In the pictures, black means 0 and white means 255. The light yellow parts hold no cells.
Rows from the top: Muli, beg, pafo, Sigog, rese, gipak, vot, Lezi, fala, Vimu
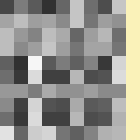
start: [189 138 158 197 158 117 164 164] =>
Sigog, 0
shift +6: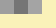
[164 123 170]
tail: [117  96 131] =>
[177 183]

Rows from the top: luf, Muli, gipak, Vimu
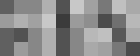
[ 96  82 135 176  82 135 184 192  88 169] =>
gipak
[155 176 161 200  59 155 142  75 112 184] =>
Muli
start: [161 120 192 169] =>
luf, 6

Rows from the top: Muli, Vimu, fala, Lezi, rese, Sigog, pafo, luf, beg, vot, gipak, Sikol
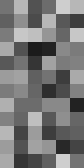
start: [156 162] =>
Sigog, 0
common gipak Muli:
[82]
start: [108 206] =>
Muli, 3
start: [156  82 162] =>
gipak, 0

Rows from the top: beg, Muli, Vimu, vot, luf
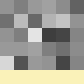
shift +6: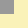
[159]
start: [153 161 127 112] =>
vot, 1
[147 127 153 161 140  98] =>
beg
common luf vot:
[153]

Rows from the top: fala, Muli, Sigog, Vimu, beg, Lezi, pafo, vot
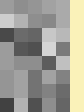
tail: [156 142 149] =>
[162 170]
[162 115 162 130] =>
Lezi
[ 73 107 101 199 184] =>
Sigog
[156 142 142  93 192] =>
beg

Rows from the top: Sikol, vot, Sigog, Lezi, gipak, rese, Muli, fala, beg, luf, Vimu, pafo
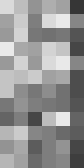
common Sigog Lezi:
[211]
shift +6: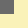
[112]

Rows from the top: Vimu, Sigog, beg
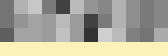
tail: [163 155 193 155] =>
[ 50 207 186 128 116 171]
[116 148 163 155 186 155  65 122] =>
Sigog

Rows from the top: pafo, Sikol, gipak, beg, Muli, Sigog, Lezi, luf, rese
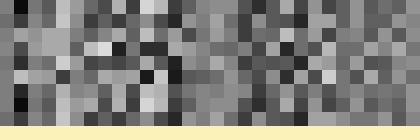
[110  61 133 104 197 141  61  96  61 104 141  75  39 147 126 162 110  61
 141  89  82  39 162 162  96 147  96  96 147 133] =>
Sikol
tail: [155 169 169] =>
[ 96 189 219  33 118  46  46 169 155 133 110 104 126  69 162  39 110  82
 183 110 110 162 133 169 118]
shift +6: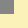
[139]
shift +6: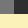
[124  52]
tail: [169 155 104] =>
[155  82  89 133 141]
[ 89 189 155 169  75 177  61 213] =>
luf

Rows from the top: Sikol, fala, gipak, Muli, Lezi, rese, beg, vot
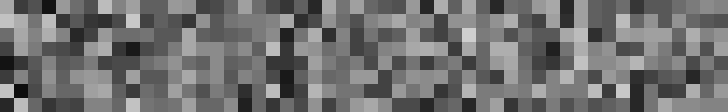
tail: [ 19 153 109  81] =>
[188 131 160  96  96 153 146  66  74 103 160 109  74  54  96  39 168 116
 160 103  88  81 153  39 174  96 168  96  39 109 103 153 168  39 160  96
  88 109  54  88  88 109 123 139 131]
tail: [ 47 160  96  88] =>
[188 103 146  88 146 103  88  81]
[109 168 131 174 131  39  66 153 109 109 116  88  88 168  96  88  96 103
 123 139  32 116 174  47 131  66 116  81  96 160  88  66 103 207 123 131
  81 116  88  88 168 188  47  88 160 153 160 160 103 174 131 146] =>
gipak
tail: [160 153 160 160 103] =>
[174 131 146]

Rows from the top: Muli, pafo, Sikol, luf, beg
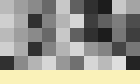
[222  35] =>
beg
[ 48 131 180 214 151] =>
luf
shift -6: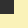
[42]

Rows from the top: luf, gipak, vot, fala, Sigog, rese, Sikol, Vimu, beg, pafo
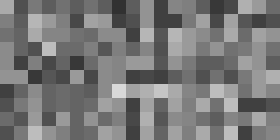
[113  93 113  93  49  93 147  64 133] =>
luf
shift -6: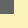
[94]
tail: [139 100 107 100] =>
[ 93 139 217 162 176 197 170 133 121 189 162 113 154 133]

